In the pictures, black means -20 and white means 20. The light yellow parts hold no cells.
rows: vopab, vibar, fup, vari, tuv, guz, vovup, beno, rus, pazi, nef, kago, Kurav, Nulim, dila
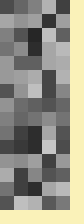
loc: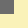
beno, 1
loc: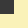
nef, 1
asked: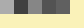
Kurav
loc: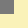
dila, 4
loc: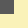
dila, 3

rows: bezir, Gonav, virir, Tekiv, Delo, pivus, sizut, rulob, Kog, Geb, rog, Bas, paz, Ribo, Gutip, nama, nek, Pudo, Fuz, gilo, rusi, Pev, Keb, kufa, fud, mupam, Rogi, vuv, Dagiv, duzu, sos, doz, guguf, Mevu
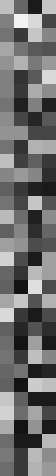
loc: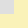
rusi, 2
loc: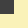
Bas, 1

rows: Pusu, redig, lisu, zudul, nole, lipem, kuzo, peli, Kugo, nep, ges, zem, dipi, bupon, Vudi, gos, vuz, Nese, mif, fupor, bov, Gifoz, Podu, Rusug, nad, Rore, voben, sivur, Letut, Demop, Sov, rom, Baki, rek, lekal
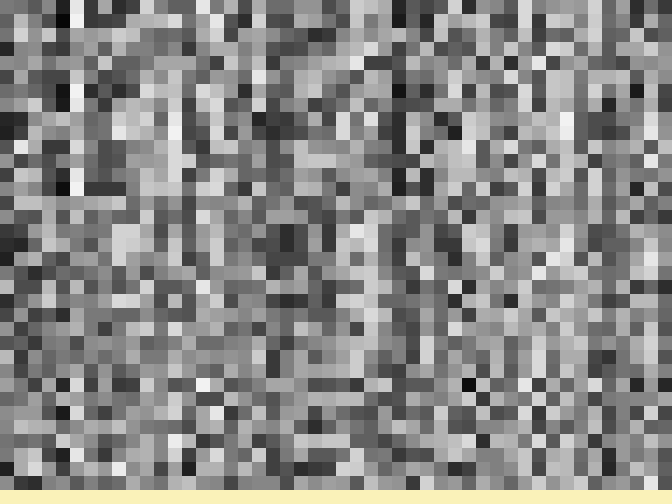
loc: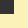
Rore, 43
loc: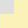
Kugo, 26

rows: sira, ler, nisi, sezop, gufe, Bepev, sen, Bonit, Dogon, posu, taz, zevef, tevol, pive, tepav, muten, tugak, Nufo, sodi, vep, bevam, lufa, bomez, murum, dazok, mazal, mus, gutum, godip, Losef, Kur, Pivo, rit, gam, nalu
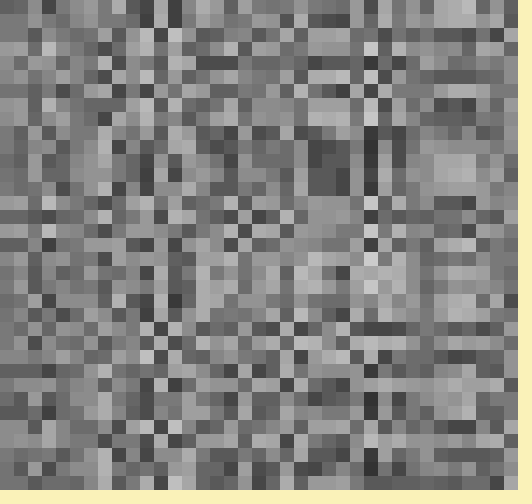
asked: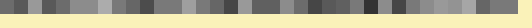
godip
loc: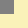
nisi, 16
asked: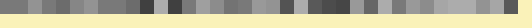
ler
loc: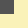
ler, 20

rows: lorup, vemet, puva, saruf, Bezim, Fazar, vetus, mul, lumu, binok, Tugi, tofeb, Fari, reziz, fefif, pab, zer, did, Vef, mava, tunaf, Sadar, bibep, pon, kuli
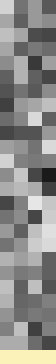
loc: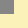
lumu, 1
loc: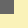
Sadar, 1
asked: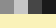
Fari
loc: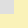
zer, 3
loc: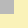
reziz, 1
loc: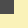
puva, 2

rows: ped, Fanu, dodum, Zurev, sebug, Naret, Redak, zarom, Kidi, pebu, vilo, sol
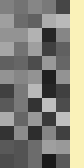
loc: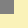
ped, 0
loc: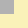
dodum, 2
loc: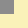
pebu, 1
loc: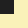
Naret, 3
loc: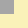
Zurev, 0

